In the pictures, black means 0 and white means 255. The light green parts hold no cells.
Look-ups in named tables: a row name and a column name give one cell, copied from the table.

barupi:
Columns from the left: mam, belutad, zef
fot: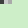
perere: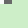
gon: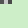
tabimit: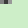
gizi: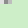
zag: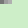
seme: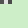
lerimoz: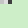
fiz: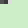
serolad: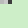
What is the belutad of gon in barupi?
202
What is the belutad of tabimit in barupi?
59
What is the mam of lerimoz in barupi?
197
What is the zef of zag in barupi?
176
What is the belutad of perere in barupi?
103
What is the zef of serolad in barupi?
61
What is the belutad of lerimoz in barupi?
224
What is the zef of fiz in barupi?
221
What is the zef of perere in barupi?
105
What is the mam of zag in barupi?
119
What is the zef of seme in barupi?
74

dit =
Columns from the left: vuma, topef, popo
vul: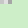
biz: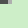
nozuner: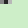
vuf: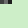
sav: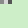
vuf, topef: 108
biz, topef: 80
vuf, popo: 30
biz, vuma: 79
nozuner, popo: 184
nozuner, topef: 39
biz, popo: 175
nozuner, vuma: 136

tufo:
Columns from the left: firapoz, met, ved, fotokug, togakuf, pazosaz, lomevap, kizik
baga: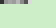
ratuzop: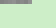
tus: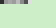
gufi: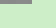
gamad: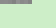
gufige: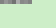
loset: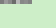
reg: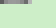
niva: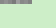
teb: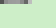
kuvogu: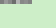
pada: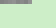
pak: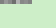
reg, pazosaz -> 138
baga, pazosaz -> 138
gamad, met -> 140
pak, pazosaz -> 135
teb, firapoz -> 85
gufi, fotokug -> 137
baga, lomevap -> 85
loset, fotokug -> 107
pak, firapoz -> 128
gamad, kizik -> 132
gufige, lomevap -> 142
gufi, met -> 138
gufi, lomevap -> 138
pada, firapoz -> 131
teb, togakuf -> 158
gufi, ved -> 137
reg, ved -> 153

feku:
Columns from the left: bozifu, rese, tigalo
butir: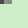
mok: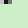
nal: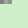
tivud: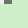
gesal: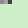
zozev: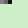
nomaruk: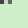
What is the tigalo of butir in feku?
138
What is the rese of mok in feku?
22
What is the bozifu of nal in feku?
127
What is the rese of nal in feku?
163
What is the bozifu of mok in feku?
194
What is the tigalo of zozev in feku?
18
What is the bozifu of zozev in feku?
130
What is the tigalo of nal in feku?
146
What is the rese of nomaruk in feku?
208
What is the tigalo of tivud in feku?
114
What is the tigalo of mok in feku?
120
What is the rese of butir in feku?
145
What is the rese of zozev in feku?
105
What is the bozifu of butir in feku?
74
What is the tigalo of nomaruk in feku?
102
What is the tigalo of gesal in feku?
68
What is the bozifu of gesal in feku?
139
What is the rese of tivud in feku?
112
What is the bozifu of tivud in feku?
237

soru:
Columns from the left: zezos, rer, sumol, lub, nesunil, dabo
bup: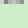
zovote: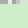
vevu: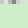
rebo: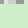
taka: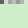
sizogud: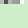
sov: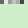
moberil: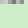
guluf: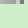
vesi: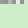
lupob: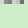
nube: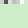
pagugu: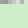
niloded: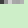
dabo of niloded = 178
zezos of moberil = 191
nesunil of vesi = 234
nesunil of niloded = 165
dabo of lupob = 113
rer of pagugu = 152
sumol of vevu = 185
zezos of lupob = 214
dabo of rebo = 150

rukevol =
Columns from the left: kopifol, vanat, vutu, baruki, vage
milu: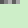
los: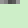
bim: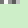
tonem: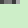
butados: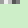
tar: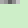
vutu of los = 77
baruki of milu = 95
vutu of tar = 96
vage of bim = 192
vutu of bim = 148
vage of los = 151
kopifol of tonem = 69
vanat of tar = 149
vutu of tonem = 125
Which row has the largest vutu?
butados

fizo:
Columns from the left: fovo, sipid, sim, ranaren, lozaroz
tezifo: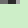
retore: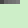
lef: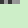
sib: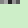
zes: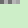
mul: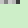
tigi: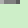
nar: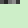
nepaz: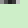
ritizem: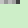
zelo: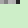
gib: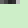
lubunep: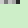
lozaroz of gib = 187
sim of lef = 54
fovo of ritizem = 195
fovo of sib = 131
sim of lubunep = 195
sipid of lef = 159
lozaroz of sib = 88

